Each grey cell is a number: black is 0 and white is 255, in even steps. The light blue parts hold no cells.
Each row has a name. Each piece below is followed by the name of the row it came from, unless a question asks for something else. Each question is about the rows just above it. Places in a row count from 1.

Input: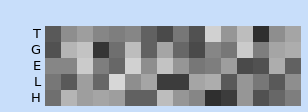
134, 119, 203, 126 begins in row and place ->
G, 11
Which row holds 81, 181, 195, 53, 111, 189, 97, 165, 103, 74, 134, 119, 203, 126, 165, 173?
G
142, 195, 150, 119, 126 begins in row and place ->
E, 7

